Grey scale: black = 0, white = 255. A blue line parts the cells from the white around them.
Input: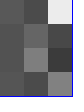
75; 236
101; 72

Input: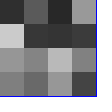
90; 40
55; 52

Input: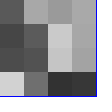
168; 154
91; 202

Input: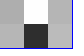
254; 181
46; 187

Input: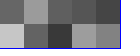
155; 95
99; 57

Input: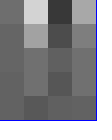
211; 56
162; 76
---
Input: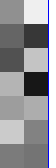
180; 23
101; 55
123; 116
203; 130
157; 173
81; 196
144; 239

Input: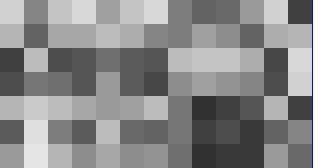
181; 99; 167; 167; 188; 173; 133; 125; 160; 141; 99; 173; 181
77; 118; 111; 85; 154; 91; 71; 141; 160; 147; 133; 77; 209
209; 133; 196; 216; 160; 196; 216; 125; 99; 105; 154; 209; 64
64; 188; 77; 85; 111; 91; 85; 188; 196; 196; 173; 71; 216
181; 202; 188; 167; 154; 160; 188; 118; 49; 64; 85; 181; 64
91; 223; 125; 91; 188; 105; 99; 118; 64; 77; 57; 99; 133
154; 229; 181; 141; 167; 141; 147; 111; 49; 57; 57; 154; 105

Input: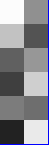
194; 83
124; 110
252; 144
96; 151
63; 207
34; 234

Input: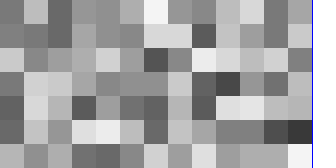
128; 121; 105; 166; 144; 136; 216; 216; 91; 195; 158; 121; 202
202; 136; 158; 174; 209; 158; 84; 136; 236; 216; 189; 209; 128
182; 144; 174; 113; 105; 136; 209; 158; 223; 158; 174; 174; 244
121; 189; 105; 150; 144; 174; 244; 150; 136; 189; 216; 121; 166
105; 195; 150; 223; 236; 189; 105; 195; 166; 128; 128; 78; 57
121; 209; 202; 166; 136; 144; 144; 202; 98; 72; 150; 113; 189
98; 216; 182; 91; 158; 113; 98; 182; 91; 223; 229; 189; 182

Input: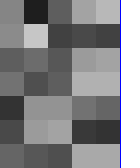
133; 30; 94; 163; 184
114; 79; 94; 177; 177
101; 87; 79; 169; 169
94; 108; 87; 155; 163
51; 147; 147; 114; 101
73; 155; 163; 57; 51
139; 198; 65; 73; 65

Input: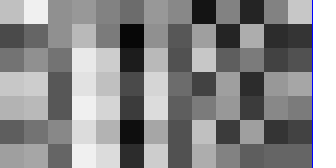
74; 101; 144; 185; 123; 7; 144; 87; 159; 36; 173; 44; 52
94; 115; 136; 220; 179; 14; 166; 81; 192; 59; 159; 52; 66
115; 144; 115; 233; 205; 28; 185; 81; 199; 94; 123; 66; 81
159; 166; 101; 240; 220; 44; 205; 81; 173; 130; 94; 101; 101
179; 185; 87; 240; 213; 59; 220; 94; 123; 152; 59; 136; 123
199; 205; 87; 226; 192; 74; 213; 108; 66; 159; 44; 152; 166
192; 240; 144; 152; 130; 108; 152; 136; 20; 130; 36; 130; 199

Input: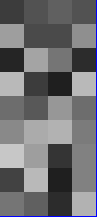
185; 60; 31; 185
158; 74; 74; 143
60; 82; 96; 82
109; 88; 151; 109
117; 96; 44; 178
199; 158; 52; 129
37; 164; 117; 44
137; 171; 178; 123
66; 185; 31; 129

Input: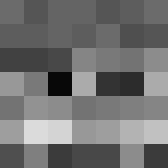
65; 65; 72; 133; 121; 115; 140
107; 85; 100; 100; 85; 93; 107
93; 93; 100; 93; 107; 79; 85
152; 121; 8; 171; 51; 44; 171
79; 127; 59; 72; 72; 140; 59
115; 146; 140; 115; 121; 127; 133
158; 219; 212; 152; 158; 179; 193
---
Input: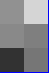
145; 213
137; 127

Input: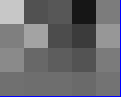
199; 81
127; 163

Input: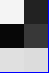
244; 34
7; 56

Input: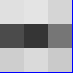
224; 228
75; 53

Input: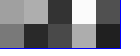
160; 174
121; 41

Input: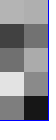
180; 175
65; 114

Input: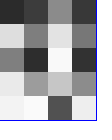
43; 60
222; 126

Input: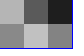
181; 90
137; 193

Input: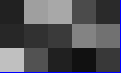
33; 159
39; 49
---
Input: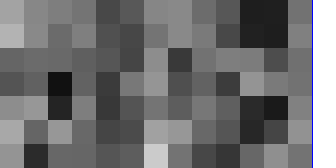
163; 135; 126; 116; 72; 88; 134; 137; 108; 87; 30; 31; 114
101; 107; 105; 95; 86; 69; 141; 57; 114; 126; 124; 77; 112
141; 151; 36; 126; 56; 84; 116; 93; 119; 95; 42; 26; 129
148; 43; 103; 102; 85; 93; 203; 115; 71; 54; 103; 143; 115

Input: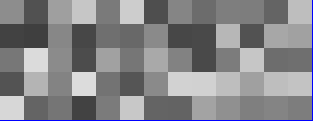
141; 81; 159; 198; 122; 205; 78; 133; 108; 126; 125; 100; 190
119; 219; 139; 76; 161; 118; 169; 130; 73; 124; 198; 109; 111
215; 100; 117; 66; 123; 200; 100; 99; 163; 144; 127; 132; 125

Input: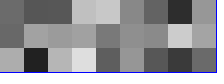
107; 86; 87; 192; 200; 136; 99; 45; 151
173; 33; 182; 222; 94; 150; 87; 58; 106

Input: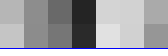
182; 141; 105; 36; 212; 210; 170

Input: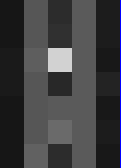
22; 86; 44; 90; 28
26; 94; 210; 90; 24
22; 86; 90; 90; 24
22; 97; 44; 90; 24

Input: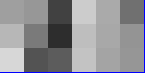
159; 151; 65; 204; 170; 112
215; 83; 92; 195; 164; 150
